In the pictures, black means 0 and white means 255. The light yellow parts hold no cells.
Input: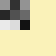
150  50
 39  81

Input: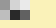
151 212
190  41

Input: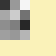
 52 153
168 204

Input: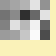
152 165
115 138

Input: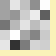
162 229
162 150

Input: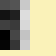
77 84
18 32

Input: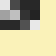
229  73
161 191

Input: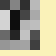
 60 132
214  16
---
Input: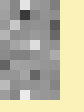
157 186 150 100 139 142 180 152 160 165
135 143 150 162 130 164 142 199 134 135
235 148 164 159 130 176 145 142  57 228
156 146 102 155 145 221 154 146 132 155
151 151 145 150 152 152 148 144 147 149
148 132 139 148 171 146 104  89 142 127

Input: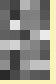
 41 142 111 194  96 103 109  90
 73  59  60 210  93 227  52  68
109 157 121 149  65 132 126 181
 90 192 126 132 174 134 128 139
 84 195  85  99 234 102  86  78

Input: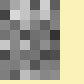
126 129  74 199 115 136  67 123
 94 125 131 136 138 111 216 168
189 147 112 189  76 176 196 196
156  85 117 106 112 129 160  86
135 128  72 142 118  97 195 207
141 124  78 103  50 130 125  94

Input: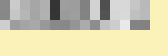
206 136 137
157 198 203
164 182 178
168 165 166
152 177 176
137  53  52
136 155 158
149 158 157
171 131 129
141 210 210
194  83  79
205 214 216
233 217 216
131 192 198
130 186 185

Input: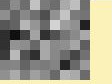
144 130  58  49  46  87 142 105
170 133 185 147  16  99 100 139
126 100  80 141  66 182 136 110
159 128  47 104 163 149 112 194
139 123 168 167  49 104  79 122
105 132 136 138  81 211 146 109
180  37 108 143 117 157 195 170
170 105  70 166 138 145 123 190
107 154 113  94 169  33 116 110

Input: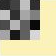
164  75 195  43
 24 182  47  65
 96  95 166 192
214   9 128  46

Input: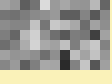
134 161 110 126 140 117 164
154 148 130 102 133 113 152
 94 152 172 184 133 125  94
127 143 211 208 194 138 115
168 111 169 146 118 144 219
165 143 161 111 200 153 154
 42  53 192  88 186  94 167
130 190 126 125 168  94 150
197 163 180 119 109 132 148
 86 194 200  64 162  88 184
160 151 130 162 142 138 101
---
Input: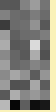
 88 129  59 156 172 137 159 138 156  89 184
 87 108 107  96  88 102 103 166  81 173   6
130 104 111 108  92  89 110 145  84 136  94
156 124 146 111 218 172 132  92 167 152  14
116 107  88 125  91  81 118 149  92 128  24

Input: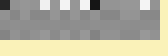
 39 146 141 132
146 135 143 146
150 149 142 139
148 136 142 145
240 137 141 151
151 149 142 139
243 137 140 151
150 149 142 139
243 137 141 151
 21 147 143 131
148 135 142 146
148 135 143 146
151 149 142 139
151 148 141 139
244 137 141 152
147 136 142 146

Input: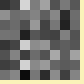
 50 144  95 115  53  81  62 113
 67 109 107 113  68 131  73 134
213 115  78  32 206  61 210  12
125 131 152  86 140 108 137 119
162  95  66  69 150  82 154  44
 82 135 119  65  84 168 101 140
121  43  34 128  94  93  91  63
 87 109 106  82  85 162  97 132

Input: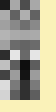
 27 172 160 180 161  45 192  66 220 211
168  98 137 170 107 229  93 156 122  94
 77 175 111 167 100 105  14  20  48  48
168  98 137 170 107 229  93 156 122  94

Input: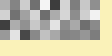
177 210  63 153
132 114 173 227
205 161 145  72
112 213 200 137
244 110 159 193
 61 172 227 168
212 214 140 132
126 141 169 135
200 207 111 150
143 242 138 125

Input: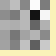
166 141 177 160 162
190 123 174 119 130
135 185 184 163 193
251  19 101 180  95
124 246 177 138 201

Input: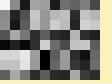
244 139 143  84   8 213 193  95
138  35  23 168  32 213 193 168
 24  80  92 118   9 231 226 115
164 198 191  45  47 157 153  44
158 150 151  93 206   1   1  92
 27 185 204  43 108  93 102  42
112 191 187  35  74 156 153  38
 99  45  36 181 194  43  54 169
126 195 209  46 199  17  36  58
 71 181 200  32  91 103 108  44

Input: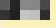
 91  50
 37  32
136 196
134 191
 73  45

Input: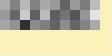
173 153 166
130 103 146
185 202  48
130  96 138
169 188 126
153  94  99
100 116 140
153  85 101
123 150 132
188 228 169
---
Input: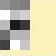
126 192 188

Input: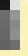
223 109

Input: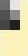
229  81

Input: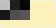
6 78

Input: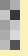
174 198

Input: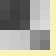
206 190  77 201 207

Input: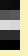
11 84

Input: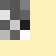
126  85  89

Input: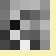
149  99 176 212  70
